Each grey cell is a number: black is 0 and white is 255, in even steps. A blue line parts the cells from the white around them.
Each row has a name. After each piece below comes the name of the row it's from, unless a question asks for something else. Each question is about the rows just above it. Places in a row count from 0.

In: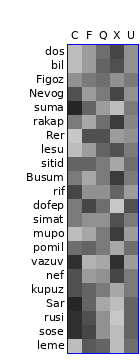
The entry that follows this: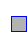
[167]
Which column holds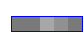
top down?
Q
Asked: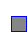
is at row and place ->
rakap, 4
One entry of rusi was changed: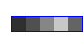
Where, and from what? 2, [145]
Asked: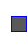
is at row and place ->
leme, 1

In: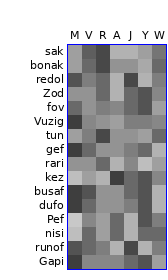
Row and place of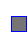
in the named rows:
sak, 6
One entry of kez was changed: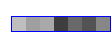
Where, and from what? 2, [178]
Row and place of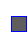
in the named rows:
sak, 1
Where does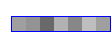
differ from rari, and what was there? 0, [147]
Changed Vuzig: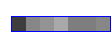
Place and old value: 3, [159]
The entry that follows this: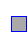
[105]
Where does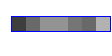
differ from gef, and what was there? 4, [126]

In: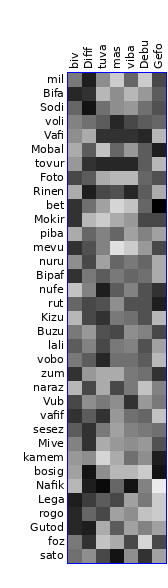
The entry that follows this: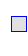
[203]
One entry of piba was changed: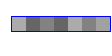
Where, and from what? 4, [161]
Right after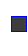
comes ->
[92]

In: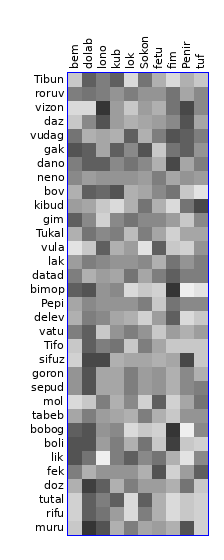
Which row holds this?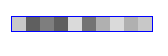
Tibun
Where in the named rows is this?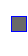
bov, 2
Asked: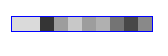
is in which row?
vizon
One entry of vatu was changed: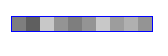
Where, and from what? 9, [157]
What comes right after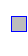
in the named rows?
[126]

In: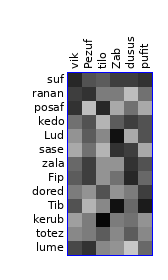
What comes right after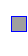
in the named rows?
[124]
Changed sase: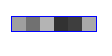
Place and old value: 0, [169]
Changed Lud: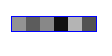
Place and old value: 4, [169]
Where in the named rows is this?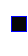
kerub, 2
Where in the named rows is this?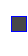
lume, 0

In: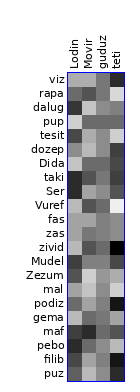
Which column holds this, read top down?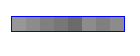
guduz
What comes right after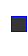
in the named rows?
[195]
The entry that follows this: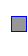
[173]
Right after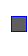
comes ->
[185]

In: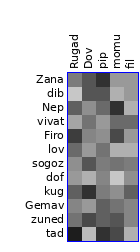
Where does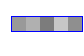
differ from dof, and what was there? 2, [133]
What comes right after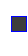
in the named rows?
[133]
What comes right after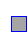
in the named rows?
[115]

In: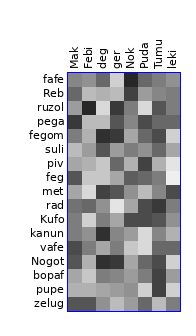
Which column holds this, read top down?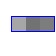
Mak
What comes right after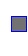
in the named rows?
[104]
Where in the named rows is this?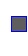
feg, 4

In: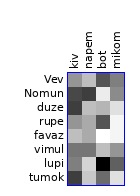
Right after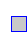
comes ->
[107]
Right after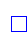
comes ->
[245]
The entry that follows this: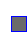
[224]
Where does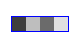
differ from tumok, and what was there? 1, [200]
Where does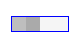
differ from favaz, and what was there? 2, [255]

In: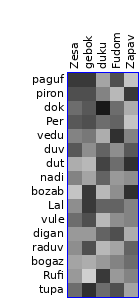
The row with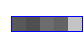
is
Per
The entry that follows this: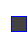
[109]
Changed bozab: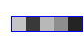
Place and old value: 4, [48]
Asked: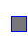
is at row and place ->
vedu, 1
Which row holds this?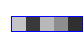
bozab
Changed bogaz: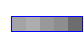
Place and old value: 3, [131]

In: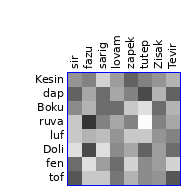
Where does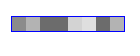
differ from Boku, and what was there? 4, [200]
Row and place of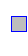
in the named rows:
luf, 2
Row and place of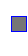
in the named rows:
tof, 3
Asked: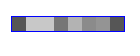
tof
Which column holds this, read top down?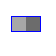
lovam
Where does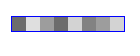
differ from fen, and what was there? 5, [139]

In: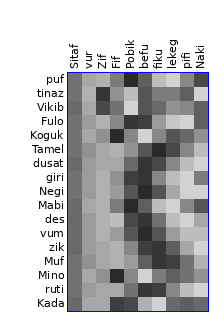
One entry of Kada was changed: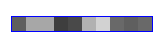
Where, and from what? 0, [105]
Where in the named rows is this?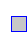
Fulo, 7

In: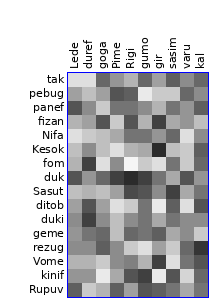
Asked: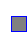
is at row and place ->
Vome, 4
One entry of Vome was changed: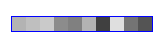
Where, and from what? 1, [179]
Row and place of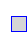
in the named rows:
kinif, 8
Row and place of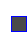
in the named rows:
Sasut, 4

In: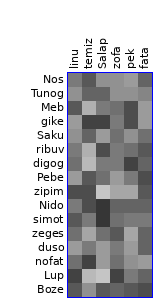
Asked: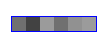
nofat
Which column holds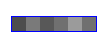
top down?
linu
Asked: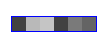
Lup
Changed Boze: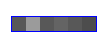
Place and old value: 1, [145]

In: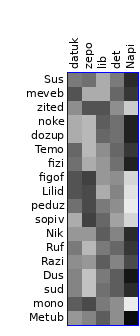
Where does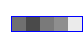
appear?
peduz
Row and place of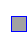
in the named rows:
sopiv, 3
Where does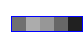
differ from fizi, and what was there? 3, [112]
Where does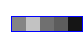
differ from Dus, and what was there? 2, [122]

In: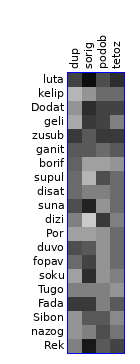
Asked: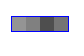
nazog
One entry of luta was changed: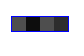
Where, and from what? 0, [67]
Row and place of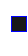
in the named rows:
Rek, 1
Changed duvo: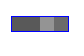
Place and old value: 0, [78]
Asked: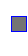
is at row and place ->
nazog, 3
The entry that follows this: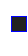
[148]
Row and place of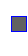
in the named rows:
borif, 0

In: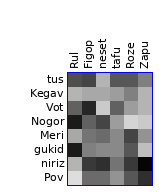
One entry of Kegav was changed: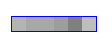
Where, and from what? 5, [180]
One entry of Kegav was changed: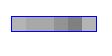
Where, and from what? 3, [157]
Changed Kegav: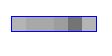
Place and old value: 4, [128]
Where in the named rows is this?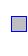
gukid, 5
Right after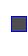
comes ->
[69]

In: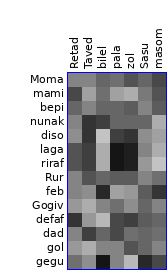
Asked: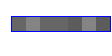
bepi
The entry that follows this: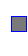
[83]
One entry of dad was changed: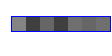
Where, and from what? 3, [72]

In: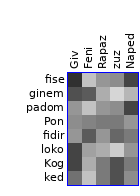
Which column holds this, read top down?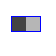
Naped
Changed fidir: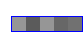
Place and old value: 4, [122]
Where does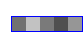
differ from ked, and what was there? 4, [141]
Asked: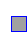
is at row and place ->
loko, 1
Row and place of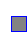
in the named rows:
Pon, 1
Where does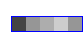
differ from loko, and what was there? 1, [161]
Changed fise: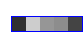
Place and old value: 1, [194]

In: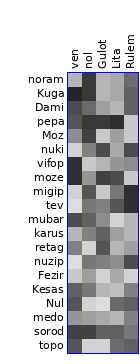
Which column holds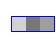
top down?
nol
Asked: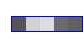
Nul
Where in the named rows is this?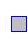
Kesas, 3
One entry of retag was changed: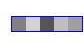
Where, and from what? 3, [181]

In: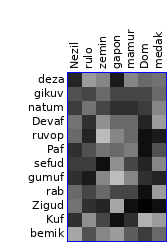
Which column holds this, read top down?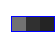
rulo
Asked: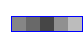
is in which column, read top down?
zemin
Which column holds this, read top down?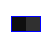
mamur
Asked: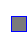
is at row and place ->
Paf, 4
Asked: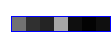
Zigud
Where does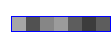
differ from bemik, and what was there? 6, [105]
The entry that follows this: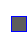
[60]

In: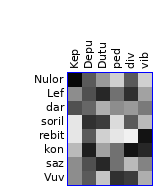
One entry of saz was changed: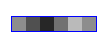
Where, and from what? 5, [131]
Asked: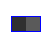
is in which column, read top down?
Depu
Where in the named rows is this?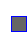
dar, 1
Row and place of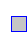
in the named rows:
Vuv, 2
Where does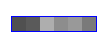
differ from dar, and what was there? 1, [102]
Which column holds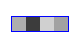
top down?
Dutu

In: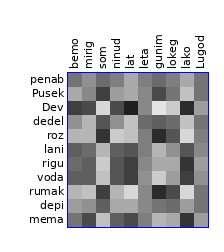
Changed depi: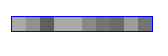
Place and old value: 0, [157]
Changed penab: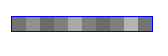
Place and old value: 8, [169]
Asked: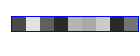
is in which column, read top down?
gunim
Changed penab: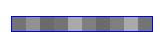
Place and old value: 3, [127]
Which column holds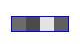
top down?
gunim

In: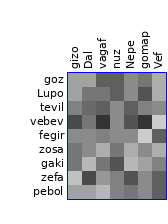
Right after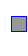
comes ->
[129]
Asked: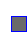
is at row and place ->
tevil, 1
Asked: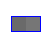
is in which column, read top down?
Dal
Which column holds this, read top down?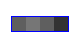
vagaf
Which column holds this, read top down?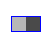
Dal
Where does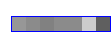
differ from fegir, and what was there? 0, [139]
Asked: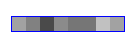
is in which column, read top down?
gizo

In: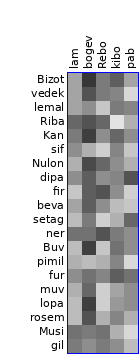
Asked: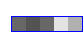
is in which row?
Riba
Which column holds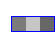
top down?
Rebo
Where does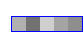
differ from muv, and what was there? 1, [103]
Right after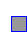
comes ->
[142]

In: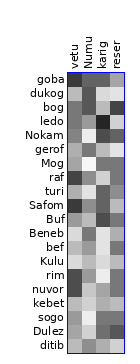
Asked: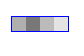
gerof
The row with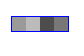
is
Buf
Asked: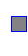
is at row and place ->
Nokam, 0
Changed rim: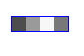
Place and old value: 2, [237]
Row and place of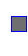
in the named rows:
Dulez, 2
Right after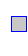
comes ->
[165]

